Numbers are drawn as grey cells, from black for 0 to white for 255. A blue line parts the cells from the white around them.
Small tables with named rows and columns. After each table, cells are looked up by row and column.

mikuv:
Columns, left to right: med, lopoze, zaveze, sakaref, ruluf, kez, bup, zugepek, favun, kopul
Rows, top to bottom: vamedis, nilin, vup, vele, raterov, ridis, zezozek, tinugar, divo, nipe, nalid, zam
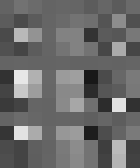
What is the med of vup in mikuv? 74
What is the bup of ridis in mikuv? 24
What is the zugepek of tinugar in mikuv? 44
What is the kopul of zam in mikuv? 66
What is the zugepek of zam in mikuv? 66
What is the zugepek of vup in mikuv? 91
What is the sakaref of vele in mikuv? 101
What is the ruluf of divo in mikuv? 101
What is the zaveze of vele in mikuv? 92
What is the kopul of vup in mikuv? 120
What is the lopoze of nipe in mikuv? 226
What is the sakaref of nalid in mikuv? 100
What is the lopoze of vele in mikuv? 69
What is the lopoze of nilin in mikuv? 75
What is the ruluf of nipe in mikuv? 151
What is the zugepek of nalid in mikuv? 62
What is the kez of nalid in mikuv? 140
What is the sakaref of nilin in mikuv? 101

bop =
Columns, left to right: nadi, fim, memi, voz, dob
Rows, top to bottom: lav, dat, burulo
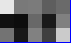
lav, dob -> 106
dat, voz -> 25
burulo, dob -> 203
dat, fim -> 13
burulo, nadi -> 115
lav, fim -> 121
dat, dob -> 128
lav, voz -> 94
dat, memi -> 104
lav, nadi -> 231
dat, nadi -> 17
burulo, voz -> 63
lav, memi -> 123
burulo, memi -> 129
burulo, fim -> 24

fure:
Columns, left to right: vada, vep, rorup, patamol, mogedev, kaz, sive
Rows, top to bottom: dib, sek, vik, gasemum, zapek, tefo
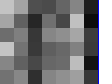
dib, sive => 30
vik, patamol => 134
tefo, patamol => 133
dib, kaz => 133
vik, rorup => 55
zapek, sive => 18
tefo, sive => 55
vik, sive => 60
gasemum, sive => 58
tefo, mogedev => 144
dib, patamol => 75

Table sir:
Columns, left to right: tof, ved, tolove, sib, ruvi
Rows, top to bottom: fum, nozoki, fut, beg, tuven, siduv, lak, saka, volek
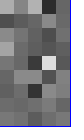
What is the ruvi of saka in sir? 102
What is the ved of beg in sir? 107
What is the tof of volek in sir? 120
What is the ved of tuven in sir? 104
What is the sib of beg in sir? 85
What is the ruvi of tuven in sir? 88
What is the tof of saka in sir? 108

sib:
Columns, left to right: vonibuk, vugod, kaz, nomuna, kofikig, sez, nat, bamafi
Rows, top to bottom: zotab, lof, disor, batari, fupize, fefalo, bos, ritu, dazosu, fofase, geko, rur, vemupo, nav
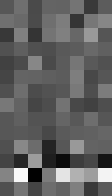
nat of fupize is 89
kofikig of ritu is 115
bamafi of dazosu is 86
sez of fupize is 118
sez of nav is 128
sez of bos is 121
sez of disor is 103
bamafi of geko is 97
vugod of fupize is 75
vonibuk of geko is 80
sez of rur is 61
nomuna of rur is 30
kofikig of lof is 125
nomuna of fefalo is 95
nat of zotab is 57
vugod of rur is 38
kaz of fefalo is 99
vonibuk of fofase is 87

